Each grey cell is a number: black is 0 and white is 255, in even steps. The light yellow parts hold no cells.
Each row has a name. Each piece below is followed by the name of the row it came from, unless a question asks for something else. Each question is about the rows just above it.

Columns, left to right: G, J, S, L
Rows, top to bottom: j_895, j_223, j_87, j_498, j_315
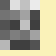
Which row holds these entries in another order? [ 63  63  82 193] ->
j_87
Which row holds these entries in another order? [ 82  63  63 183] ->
j_315
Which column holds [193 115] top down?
S

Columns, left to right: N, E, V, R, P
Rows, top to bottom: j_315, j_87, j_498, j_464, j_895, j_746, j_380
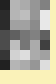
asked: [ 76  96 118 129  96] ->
j_464
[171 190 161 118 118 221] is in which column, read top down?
V
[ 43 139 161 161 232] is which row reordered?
j_498
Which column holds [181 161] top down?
E
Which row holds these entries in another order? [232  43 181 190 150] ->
j_87

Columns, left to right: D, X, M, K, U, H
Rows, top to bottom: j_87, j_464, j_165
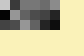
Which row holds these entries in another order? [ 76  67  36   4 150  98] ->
j_464
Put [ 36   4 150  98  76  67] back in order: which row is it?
j_464
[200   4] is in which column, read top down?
D
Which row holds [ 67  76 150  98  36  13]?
j_165

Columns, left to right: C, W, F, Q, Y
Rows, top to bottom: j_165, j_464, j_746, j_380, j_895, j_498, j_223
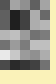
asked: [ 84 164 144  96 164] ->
j_165
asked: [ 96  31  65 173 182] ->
j_746
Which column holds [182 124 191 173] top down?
Y
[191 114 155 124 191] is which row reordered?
j_895

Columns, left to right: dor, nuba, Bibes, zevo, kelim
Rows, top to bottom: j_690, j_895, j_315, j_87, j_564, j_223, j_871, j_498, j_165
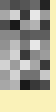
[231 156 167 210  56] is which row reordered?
j_895
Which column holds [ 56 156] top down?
Bibes
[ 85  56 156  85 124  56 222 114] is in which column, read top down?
Bibes
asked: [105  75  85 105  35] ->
j_690
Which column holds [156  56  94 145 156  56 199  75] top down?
kelim
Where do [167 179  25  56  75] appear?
j_165
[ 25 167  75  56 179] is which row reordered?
j_165

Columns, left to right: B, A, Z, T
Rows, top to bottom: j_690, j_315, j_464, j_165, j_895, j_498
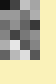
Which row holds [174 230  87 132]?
j_895
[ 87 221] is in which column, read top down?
Z
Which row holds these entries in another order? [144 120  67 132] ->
j_165

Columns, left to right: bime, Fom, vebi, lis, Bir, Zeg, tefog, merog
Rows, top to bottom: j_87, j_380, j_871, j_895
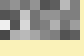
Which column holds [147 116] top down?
lis
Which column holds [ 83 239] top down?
bime
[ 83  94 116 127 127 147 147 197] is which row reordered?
j_380
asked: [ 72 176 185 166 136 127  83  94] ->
j_895

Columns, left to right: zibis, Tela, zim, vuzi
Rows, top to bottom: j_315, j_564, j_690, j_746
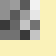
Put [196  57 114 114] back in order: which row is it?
j_746
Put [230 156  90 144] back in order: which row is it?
j_564
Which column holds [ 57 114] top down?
zibis
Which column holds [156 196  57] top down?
zim
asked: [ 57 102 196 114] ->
j_690

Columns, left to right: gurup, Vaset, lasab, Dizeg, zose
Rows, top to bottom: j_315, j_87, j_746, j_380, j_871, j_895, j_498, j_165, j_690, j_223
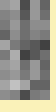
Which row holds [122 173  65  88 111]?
j_895
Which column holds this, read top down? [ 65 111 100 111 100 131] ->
zose
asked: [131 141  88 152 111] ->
j_87

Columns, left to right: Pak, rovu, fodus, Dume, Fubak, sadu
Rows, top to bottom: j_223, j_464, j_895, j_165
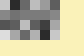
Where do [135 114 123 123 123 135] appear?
j_464
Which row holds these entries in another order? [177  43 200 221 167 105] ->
j_165

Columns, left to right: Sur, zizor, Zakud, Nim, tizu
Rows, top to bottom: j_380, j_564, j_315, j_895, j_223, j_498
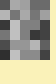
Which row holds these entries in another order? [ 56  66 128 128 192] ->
j_315
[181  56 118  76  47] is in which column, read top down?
Sur

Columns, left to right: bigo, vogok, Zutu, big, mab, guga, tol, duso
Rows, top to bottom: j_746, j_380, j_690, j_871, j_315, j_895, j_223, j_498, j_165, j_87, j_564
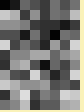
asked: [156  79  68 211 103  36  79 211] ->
j_498
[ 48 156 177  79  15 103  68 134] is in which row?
j_223
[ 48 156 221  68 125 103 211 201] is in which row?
j_87
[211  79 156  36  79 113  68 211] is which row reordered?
j_315
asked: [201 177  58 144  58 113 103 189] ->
j_380
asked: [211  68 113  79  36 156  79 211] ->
j_315
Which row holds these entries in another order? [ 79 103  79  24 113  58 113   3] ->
j_746

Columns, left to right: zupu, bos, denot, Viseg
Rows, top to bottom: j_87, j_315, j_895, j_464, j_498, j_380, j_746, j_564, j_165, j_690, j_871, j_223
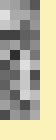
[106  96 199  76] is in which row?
j_564
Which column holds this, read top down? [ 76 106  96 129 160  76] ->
zupu
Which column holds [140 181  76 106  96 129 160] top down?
zupu
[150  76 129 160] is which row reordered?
j_871
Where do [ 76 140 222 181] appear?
j_746

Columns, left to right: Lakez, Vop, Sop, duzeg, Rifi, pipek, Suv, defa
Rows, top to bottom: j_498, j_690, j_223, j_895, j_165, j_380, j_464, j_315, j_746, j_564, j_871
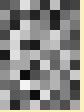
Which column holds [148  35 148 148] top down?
duzeg
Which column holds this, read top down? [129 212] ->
Rifi

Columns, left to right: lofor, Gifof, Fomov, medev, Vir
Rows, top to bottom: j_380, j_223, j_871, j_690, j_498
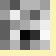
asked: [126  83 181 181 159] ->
j_380
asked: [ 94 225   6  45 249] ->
j_690
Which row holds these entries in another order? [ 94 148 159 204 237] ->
j_223
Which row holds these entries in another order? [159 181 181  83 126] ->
j_380
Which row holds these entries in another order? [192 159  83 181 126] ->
j_498
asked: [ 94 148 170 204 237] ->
j_871

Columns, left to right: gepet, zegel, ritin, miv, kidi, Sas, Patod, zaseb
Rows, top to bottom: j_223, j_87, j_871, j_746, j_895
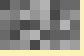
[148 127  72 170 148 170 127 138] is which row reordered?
j_87
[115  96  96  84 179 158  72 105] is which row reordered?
j_746
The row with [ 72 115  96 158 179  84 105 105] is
j_223
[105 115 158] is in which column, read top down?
zaseb
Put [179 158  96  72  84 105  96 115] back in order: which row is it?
j_746
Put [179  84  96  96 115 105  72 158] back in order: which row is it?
j_746
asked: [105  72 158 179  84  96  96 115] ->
j_746

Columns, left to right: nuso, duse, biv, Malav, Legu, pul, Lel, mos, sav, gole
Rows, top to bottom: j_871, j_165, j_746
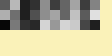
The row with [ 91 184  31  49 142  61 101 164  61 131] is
j_871
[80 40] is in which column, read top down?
Malav
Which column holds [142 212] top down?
Legu
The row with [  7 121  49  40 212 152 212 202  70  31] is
j_746

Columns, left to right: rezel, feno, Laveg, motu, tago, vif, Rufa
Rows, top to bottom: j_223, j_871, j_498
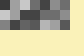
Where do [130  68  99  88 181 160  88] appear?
j_498
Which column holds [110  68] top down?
motu
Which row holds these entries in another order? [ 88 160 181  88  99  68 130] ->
j_498
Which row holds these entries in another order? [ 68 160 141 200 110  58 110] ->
j_223
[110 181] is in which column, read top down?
tago

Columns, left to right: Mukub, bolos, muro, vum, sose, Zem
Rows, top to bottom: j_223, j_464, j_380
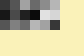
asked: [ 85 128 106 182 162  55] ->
j_380
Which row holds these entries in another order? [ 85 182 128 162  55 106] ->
j_380

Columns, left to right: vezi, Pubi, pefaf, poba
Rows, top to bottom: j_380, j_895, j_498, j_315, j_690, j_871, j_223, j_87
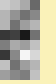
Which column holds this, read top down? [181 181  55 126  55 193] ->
vezi
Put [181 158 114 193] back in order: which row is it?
j_223

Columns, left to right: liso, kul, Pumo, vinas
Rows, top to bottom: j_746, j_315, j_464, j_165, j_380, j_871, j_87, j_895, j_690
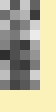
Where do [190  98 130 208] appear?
j_464
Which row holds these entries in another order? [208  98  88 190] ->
j_895

